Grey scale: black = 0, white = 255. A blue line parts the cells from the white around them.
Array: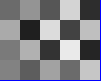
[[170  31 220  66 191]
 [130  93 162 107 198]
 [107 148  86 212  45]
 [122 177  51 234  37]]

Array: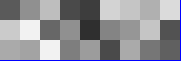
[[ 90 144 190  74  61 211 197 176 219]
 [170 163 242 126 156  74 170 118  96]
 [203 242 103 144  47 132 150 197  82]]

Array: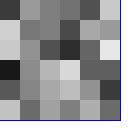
[[194 107 161 127 174 107]
 [208 120 127  74 168 154]
 [ 88 133 168 188 146  59]
 [ 24 140 182 216  95  95]
 [201 146  81  45 101 231]
 [ 59 154 127 114  81 201]]

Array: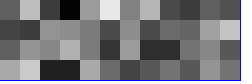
[[ 68  60 147 141 123  75 141  75 107 101 161 196]
 [ 95 147 135 176 123  53 155  46  46 115 135  88]
 [ 95 190  60   3 155 232 129 182  75  60  95  81]
 [169 202  32  32 169 107  68  88 115  88 147 115]]

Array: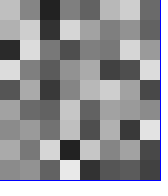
[[162 106  98 198  98 162 154 139]
 [170 120 214  34 198 133 162  72]
 [220 127  91 146 170  65  78 220]
 [191 133  34 127  98 184 206 106]
 [139 146  98 233  50  85  91  65]
 [139 154 114 191  78 177  57 227]
 [ 85 170  57 133 184 206 162  72]
 [177 206  50 214 162 127 146  98]
 [ 42 220 120  78 127 120 214 154]]

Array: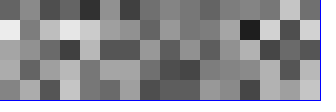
[[172 100 159 184 119 165 165 112  78  70 125 132 138 178  85 184]
 [236 125 190 230 203 159 145 100 152 119 125 165  30 210  78 210]
 [100 138  78 100  49 145  64 112 132 119 100 125 132 119 197 112]
 [165 145 106  64 184  85  85 152  93 145  93 145 178  70 106  85]
 [132 172  85 197 119 106 159  78  93  93 152 138  70 178 159 197]]

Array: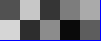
[[214  45 140  10  93]
 [ 81 199  53 125 170]]
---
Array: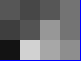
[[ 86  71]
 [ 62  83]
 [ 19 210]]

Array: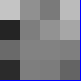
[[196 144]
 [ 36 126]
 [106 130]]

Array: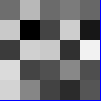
[[110 184]
 [201   0]
 [ 59 208]]

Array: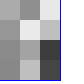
[[171 143]
 [150 234]
 [139 163]]

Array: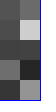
[[ 83 107]
 [ 76 206]
 [ 65  66]]

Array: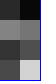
[[ 41   8]
 [131 117]
 [ 51  79]]

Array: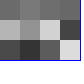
[[107 121]
 [181 147]
 [ 74  52]]
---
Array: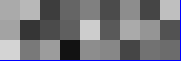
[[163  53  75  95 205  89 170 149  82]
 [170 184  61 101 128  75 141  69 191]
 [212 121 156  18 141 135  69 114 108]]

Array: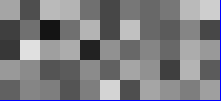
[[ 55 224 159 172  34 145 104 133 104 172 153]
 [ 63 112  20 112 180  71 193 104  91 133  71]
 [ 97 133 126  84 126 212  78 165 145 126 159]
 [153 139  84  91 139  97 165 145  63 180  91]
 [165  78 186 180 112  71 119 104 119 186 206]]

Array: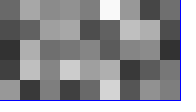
[[ 50 175 111 119 133  91 133 139  50]
 [ 64 191 133 204 159 175  57  91 119]
 [ 77  97 159 167  77  97 191 175  77]
 [105 167 139 145 126 249 152  70 111]
 [152  57 126  64 105 212  85 145 126]]

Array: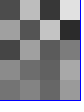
[[ 69 160  91 124]
 [ 76 189  55 225]
 [116 131 103 154]
 [139 109  97 168]
 [160  84 196  43]]

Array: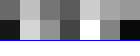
[[ 23 212 146  68 255 131  10]
 [105 192 117  90 205 166 152]]

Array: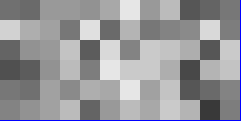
[[ 80  92 146 187 125 230 202 202 174  72 180 195]
 [100 146 153 195  92 217 131 202 195 174  86 202]
 [112 106 153 153 146 168 230 153 187  86 100 119]
 [119 112 161 138 174 168 230 161 195  86 106 131]
 [131 146 161 187 100 153 187 168 202 180  57 125]
 [210 174 161 119 224 106 180 119 131 138 217 125]]

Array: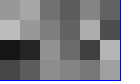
[[ 21  36 146 107  64 181]
 [ 70  92 140 132 119 160]
 [152 166 113  92 132  99]
 [188 152 126  99 173  78]]

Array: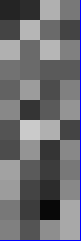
[[ 36  44 176 120]
 [ 68 182 106  68]
 [ 76 148  52 136]
 [ 84 202 176  68]
 [ 98 156  76 128]
 [114 106  90  90]
 [120  60   8 168]
 [128  84 142 168]
 [136  52  90 148]
 [156  68  44 136]
 [162  90  60 120]
 [176 106 182 128]]

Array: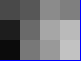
[[ 11 120 153 194]
 [ 29 106 166 186]
 [ 73  87 139 127]]
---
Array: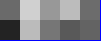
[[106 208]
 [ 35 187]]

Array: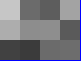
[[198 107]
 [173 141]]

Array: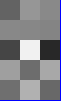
[[ 99 150]
 [136 135]]

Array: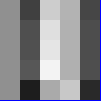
[[144  64]
 [144  79]]

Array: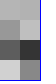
[[181 178]
 [152 191]]

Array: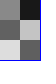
[[137  24]
 [ 97 196]]
